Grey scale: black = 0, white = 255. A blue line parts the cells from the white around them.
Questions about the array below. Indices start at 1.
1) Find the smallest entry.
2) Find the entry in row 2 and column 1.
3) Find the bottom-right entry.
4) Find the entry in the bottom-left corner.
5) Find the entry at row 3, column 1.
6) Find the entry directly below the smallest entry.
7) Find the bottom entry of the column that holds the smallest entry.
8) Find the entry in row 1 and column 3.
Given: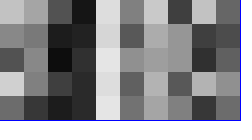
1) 13
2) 136
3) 108
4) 108
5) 82
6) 63
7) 28
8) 82

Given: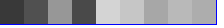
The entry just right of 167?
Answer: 185
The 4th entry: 73
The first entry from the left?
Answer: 57

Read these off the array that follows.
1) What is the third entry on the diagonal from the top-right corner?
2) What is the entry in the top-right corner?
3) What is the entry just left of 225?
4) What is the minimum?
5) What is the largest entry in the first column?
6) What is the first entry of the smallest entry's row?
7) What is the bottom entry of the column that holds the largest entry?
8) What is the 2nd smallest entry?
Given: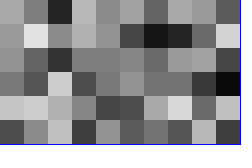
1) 154
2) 91
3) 154
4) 9
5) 198
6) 120
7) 140
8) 22

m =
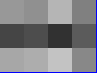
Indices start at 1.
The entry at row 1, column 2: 144
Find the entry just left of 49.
77
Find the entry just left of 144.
152
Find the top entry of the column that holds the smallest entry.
181

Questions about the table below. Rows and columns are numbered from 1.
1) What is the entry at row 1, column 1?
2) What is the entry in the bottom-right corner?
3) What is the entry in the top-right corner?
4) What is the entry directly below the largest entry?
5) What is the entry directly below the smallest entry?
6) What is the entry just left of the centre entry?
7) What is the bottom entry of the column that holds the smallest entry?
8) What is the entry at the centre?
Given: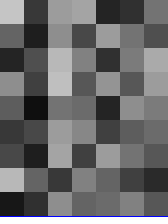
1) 197
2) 87
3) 115
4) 100
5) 72
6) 115
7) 48
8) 107

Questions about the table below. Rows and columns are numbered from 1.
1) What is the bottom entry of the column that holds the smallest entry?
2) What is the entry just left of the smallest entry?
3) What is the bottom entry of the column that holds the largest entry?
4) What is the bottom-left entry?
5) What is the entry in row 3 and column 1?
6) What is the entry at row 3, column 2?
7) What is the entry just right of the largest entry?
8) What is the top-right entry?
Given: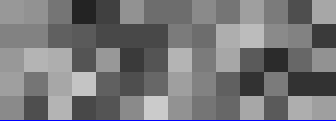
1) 72
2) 117
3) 203
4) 138
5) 152
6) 180
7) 146
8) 167

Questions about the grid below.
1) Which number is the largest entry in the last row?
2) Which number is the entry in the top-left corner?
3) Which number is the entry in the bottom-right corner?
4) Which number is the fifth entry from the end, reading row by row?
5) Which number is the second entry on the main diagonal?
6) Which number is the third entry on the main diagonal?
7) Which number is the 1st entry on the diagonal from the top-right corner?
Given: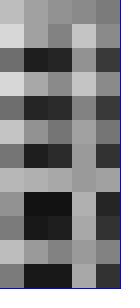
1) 168
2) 189
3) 50
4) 123
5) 161
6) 37
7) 123

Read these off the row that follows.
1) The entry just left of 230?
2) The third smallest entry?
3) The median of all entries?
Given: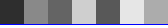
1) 88
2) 100
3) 137

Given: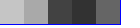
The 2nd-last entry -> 50
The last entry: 101
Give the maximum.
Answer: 197

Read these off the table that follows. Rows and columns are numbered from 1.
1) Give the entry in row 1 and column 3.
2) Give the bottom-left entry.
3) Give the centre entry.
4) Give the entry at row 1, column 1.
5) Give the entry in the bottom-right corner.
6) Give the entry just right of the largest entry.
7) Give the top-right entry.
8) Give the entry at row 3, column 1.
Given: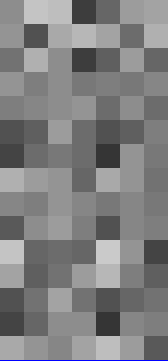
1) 190
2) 169
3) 102
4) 141
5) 89
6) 148
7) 163
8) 114

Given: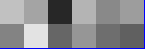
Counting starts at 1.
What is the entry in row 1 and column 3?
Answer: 39
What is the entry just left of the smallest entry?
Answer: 164
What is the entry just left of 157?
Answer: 137
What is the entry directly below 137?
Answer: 110

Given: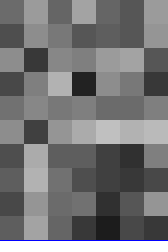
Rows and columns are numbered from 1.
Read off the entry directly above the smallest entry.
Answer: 48
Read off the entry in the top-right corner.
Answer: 155
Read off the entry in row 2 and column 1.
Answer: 78
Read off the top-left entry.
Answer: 107
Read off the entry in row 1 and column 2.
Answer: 155
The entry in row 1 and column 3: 101
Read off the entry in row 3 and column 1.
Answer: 141
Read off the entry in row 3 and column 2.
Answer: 56
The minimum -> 28
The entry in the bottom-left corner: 94
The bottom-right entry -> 56
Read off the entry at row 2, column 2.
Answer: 141
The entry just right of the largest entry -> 178
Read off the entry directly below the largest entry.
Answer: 64
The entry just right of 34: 141
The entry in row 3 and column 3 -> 135
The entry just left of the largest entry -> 171

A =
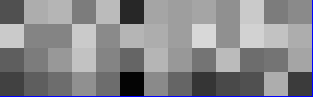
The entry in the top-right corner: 138
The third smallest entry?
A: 53
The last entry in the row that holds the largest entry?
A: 173
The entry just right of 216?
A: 144
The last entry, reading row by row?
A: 59
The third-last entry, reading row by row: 80
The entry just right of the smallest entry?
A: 138
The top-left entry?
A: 80
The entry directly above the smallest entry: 101
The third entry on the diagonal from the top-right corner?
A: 109
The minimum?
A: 4
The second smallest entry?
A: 39
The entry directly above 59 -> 165
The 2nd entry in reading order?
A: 173
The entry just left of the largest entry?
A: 158
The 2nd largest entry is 210

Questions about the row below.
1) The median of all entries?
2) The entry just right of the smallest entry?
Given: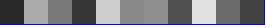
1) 121
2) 171

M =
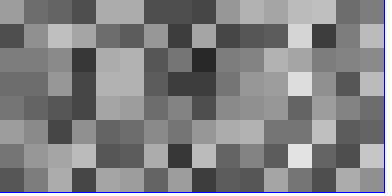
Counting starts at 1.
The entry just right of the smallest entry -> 124
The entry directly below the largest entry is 116
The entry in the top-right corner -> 124
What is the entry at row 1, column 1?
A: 158
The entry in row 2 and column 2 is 144
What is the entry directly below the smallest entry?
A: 61
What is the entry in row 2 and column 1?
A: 77
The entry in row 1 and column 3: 100
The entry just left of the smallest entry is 116
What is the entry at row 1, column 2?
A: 108
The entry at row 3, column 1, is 124
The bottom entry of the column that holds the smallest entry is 61
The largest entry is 227
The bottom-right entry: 144
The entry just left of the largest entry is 93
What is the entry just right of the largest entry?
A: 100
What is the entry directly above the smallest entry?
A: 165
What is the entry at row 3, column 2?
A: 124
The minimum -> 40
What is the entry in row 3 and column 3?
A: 138

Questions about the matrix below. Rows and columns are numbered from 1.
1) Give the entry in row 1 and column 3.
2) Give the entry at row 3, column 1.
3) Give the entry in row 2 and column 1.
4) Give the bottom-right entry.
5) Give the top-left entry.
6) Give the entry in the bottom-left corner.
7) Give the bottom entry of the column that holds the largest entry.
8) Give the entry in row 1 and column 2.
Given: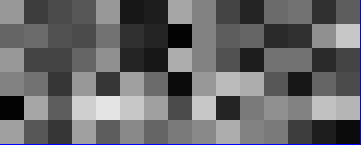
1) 75
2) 152
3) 101
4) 11
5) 152
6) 160
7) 93
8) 61
